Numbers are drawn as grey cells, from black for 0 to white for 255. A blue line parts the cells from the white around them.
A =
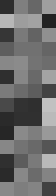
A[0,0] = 45
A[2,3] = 144
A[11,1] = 92
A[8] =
[42, 48, 48, 186]
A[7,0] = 73
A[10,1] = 115
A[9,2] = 126
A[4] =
[136, 139, 115, 109]
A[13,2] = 132
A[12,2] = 107
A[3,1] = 113
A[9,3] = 153
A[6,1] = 107
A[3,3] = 101
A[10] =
[135, 115, 105, 85]
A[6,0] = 123

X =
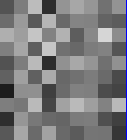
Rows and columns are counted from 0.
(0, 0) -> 83
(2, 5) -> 93
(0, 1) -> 125
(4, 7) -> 112
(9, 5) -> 91
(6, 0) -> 28
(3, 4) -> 113
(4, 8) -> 145
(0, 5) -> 167
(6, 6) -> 127
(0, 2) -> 188
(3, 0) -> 127
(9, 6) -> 117
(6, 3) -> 63
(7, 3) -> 70
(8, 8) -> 64
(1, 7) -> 99
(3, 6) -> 124
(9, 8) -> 54
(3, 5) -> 104
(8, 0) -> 46
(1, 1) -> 154
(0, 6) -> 150
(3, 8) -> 84
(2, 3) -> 130
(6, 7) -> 76
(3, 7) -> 130

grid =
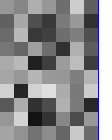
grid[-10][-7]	150
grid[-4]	[208, 38, 210, 223, 172, 121, 203]
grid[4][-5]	32
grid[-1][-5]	115
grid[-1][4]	102
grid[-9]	[97, 168, 80, 57, 122, 153, 49]
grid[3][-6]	102
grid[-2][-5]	19
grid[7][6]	39
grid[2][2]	56
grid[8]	[150, 211, 19, 51, 135, 75, 152]
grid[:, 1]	[134, 168, 185, 102, 185, 152, 38, 173, 211, 146]
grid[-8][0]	107
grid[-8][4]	110
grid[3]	[118, 102, 159, 109, 49, 176, 93]
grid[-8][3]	64
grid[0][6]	95
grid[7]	[88, 173, 49, 76, 176, 123, 39]

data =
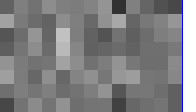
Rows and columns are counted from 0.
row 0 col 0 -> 98
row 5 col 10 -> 118
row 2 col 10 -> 109
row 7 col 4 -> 146
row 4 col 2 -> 114
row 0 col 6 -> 131
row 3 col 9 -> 98
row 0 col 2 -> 114
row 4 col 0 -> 147
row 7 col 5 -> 110
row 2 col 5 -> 126
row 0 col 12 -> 72
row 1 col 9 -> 101
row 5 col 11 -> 116
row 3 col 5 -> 134
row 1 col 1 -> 122
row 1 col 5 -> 127
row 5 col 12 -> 135
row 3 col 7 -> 101
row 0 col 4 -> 127
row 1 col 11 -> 130
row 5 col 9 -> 157
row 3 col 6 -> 97
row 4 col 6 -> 113
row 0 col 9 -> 128
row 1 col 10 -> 120
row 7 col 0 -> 71
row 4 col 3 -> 117
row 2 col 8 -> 115
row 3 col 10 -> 111
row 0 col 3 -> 141
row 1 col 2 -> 108

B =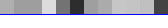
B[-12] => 175
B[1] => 158
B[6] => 159
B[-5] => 171

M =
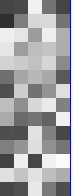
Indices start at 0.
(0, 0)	69
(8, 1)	106
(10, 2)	222
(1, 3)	217
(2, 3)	239
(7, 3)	234
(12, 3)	190
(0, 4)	69
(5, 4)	89
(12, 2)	226
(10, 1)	148
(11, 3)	241
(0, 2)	241
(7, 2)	216
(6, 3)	147
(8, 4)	241
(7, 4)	129
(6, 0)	79
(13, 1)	79
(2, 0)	238
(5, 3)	169

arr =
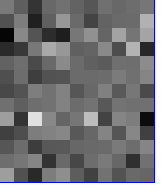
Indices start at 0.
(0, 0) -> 121
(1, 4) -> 151
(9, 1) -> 78
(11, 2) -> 133
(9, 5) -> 88
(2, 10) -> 164
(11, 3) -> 51
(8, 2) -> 224
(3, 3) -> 169
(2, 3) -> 44
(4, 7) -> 91
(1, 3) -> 96
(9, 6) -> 103
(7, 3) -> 114
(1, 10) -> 177
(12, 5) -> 93
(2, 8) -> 163
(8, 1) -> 51
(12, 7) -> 114
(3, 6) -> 100
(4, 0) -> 98
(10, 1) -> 108
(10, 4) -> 89
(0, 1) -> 94
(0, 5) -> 99
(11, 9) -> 47
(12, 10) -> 102
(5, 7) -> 108
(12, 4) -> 142
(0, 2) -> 52
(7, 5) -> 108

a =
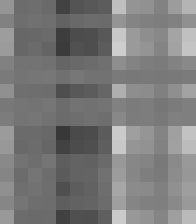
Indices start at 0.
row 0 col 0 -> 149
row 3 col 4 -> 59
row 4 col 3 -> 113
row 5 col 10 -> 121
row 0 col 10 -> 145
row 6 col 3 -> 109
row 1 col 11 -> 125
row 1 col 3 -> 111
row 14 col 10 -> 128
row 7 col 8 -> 129
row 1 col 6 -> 108
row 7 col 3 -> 118
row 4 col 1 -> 115
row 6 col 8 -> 175
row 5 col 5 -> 119
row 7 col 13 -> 127
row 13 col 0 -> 144
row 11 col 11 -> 121
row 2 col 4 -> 61
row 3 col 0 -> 155
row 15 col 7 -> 95
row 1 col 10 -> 128
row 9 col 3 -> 104
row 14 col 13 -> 153
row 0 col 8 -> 191
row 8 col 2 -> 118
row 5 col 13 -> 123
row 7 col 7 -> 116
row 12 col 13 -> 151
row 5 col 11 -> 120
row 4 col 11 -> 123
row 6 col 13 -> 163
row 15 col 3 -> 107
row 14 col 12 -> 137
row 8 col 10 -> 125
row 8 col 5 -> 110
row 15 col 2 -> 106

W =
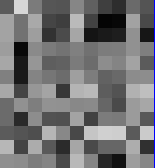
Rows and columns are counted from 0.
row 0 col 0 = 91
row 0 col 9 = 106
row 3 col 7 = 124
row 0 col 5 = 134
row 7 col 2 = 126
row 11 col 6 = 133
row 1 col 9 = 162
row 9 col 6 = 197
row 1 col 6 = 66
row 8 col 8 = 122
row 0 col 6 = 96
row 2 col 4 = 75
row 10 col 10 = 48
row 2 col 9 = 145
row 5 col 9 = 140
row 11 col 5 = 185
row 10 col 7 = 102
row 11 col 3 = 132
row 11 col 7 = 38
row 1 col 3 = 69
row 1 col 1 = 114
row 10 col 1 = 67
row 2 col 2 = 158
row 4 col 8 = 132
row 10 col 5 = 166
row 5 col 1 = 25
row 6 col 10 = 191
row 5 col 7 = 98
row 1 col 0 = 163
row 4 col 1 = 24
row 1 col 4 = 62
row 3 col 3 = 123
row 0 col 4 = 84
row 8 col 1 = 42
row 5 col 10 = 141
